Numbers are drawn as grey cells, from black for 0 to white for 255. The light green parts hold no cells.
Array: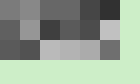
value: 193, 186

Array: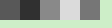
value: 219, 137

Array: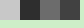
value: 200, 108

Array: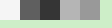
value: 245, 181

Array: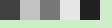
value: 230, 194

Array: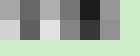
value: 225, 211

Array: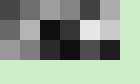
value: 230, 202

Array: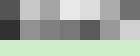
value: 233, 220

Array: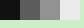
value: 235, 146

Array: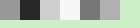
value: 247, 206
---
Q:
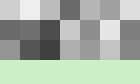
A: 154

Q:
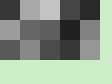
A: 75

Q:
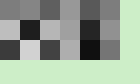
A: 174

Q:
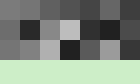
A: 90

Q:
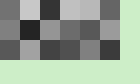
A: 80

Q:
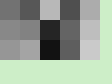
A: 18
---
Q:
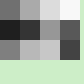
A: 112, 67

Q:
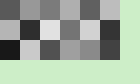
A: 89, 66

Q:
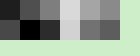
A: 30, 93

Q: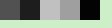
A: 81, 3

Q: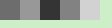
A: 109, 210

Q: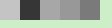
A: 196, 122

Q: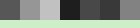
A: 87, 130

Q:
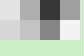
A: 228, 243
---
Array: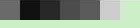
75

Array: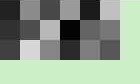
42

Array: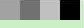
113

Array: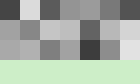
61

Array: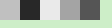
234

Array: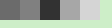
50

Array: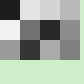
53

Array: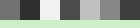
191
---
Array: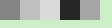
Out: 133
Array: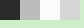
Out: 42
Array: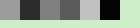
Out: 156
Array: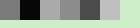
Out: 122
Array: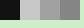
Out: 18
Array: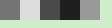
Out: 116
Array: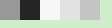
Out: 152
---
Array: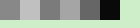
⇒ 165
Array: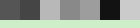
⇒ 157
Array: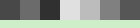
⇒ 188
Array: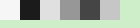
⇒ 151
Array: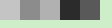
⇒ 177
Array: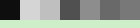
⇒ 141
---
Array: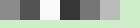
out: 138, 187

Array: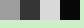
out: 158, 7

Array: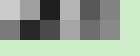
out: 203, 137

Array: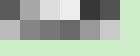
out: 90, 201

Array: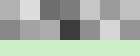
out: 177, 149

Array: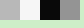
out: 184, 148
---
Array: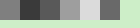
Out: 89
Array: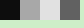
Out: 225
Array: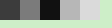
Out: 17
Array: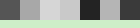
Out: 214
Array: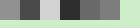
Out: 210
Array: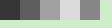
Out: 161
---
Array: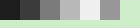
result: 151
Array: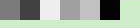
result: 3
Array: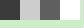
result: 255
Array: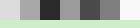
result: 249
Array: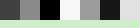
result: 225
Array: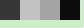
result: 12
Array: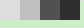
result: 46
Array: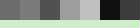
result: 60
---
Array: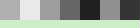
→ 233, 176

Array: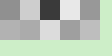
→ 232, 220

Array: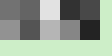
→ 226, 181

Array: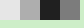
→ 230, 174

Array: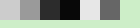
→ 231, 204

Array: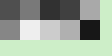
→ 238, 204
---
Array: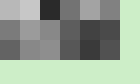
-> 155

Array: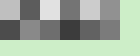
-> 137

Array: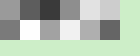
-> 254

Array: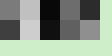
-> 206

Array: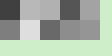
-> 222

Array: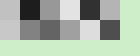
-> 130

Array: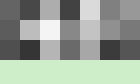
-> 189

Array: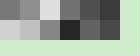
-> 191
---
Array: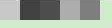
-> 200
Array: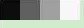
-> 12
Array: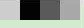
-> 205
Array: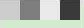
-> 204
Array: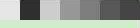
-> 228
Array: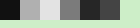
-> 17
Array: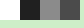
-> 255
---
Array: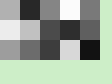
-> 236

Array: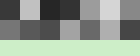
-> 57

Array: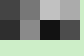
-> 68

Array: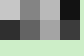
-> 198

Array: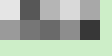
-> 229

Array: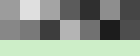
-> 156

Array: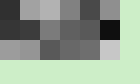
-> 54

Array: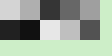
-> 212

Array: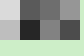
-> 218

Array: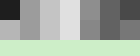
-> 30
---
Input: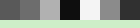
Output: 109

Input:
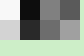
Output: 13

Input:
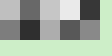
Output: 104

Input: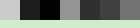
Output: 29

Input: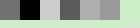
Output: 1

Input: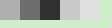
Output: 110
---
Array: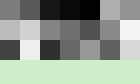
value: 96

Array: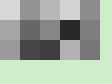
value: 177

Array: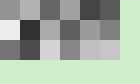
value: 192

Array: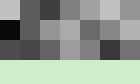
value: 56

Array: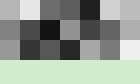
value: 122

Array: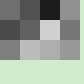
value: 173

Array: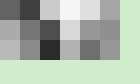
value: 111
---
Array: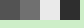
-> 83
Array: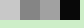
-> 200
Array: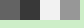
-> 99
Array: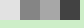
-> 226
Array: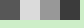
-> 87
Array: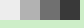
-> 237
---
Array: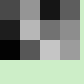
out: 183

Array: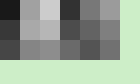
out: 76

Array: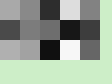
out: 110

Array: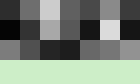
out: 21

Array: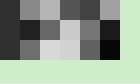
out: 202

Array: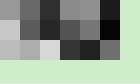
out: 83

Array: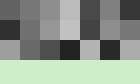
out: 67

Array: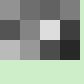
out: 132

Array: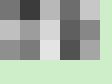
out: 214

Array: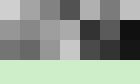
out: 51
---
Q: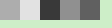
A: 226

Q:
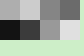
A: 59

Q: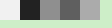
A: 34

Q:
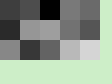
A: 55

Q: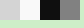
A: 249

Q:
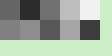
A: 141

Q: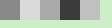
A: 218

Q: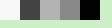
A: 67

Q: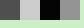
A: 204

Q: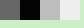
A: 4
